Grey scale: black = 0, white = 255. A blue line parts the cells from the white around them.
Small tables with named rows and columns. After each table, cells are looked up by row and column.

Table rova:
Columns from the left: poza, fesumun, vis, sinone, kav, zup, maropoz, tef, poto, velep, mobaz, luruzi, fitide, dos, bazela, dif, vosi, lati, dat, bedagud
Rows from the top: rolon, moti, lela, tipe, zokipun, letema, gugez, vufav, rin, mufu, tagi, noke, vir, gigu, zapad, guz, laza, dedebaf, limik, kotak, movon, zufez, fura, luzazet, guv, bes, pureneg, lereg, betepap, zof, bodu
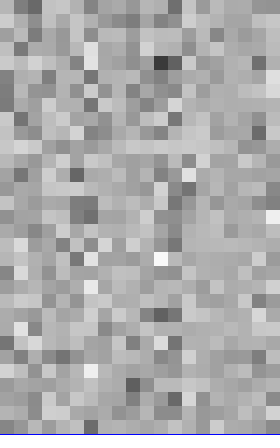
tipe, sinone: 170
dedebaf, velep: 207
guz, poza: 145
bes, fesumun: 129
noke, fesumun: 167
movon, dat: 180
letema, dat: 165
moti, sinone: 192
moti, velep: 125
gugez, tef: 146
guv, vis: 216
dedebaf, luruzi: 150
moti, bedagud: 198
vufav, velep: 158
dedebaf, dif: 184
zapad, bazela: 181
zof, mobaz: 182
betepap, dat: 188

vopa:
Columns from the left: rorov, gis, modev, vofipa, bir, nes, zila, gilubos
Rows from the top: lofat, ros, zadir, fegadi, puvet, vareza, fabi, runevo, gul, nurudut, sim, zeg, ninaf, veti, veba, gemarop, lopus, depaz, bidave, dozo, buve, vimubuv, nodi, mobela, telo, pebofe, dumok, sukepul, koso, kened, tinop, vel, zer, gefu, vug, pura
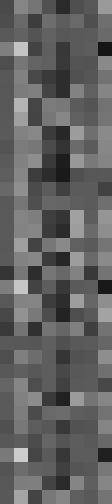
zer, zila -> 92
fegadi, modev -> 67
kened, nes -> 94
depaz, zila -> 90
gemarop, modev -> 126
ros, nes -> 105
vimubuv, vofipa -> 60
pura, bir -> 133
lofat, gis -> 134
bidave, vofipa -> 59
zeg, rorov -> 90

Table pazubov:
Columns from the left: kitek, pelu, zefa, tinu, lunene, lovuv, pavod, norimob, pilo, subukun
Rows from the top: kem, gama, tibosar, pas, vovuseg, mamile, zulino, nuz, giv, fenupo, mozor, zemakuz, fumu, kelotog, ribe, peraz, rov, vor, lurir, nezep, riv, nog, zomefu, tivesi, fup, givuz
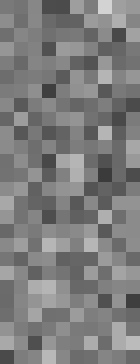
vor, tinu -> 182
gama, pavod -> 155
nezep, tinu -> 126
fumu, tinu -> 92
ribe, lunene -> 132
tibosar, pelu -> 134
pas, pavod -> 130
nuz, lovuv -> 101
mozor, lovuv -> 125
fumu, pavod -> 128
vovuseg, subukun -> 114
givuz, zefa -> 133
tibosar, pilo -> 73
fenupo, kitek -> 140
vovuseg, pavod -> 83
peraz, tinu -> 78
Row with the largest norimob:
kem

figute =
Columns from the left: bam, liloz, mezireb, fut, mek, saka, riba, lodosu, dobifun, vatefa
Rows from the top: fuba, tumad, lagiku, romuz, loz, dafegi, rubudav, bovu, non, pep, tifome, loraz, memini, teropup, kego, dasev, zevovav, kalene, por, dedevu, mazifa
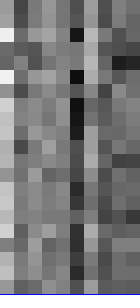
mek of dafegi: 136
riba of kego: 110
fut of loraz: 137
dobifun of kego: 110
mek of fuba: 117
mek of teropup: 136
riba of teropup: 119
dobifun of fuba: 127
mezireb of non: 137
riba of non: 114
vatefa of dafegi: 109
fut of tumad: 147
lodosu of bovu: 87
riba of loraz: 171
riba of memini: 140
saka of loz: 121
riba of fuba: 157
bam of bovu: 208
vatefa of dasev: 56

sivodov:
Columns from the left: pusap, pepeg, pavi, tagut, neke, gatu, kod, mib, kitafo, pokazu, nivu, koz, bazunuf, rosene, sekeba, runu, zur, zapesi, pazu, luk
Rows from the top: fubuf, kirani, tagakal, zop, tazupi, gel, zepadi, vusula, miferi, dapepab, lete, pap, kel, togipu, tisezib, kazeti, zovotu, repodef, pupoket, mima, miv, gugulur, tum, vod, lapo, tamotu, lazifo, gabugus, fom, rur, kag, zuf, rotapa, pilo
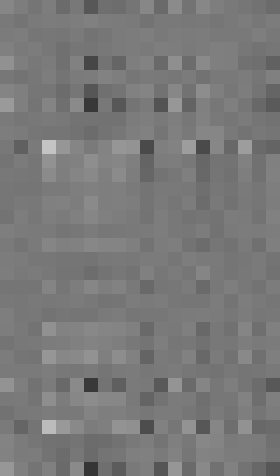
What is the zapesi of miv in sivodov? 120
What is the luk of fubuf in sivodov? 107
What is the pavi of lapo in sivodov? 121
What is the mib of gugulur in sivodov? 116
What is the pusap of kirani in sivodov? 121
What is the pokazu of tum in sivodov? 118
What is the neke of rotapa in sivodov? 108
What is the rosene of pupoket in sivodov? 125
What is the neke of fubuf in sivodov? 107
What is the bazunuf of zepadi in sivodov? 135
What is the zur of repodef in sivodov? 114
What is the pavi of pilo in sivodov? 116
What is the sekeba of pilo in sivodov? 137

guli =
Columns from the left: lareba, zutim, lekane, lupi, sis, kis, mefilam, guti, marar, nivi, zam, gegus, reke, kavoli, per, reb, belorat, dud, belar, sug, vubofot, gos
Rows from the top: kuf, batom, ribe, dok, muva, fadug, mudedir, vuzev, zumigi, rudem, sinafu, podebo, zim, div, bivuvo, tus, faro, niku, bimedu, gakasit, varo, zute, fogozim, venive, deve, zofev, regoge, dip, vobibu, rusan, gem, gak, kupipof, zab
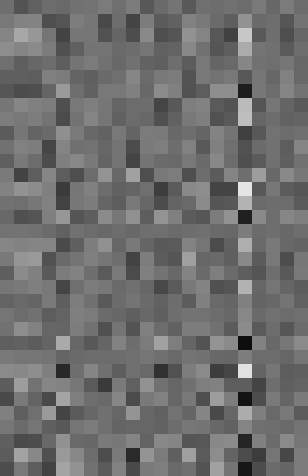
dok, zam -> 117
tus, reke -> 128
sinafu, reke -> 109
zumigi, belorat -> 89
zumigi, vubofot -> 98
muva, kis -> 116
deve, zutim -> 97
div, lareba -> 130
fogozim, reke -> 110
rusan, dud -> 172
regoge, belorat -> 70
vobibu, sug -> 122
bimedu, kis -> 116
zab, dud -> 23
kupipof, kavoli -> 159
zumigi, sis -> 75
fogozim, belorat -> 104
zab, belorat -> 116
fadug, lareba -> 95
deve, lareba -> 95
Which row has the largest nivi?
zim

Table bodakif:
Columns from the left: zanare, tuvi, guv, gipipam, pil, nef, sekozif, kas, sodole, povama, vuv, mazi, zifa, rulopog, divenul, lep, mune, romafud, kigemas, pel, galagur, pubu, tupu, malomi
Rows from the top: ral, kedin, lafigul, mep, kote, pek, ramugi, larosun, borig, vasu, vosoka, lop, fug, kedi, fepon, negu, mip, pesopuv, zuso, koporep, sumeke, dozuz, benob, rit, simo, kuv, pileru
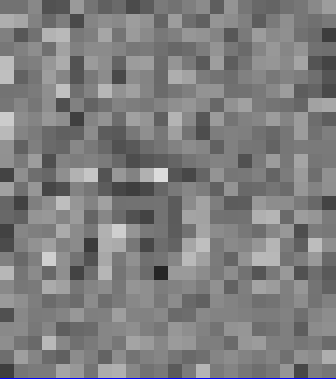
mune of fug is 118
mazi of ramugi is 107
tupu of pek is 111
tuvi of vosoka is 97
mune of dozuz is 131
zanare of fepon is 102
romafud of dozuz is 125
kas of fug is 83
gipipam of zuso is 208
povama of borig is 161
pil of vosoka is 102
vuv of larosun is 120
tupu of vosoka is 122
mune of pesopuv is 138
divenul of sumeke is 123
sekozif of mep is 139
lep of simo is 126
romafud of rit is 150

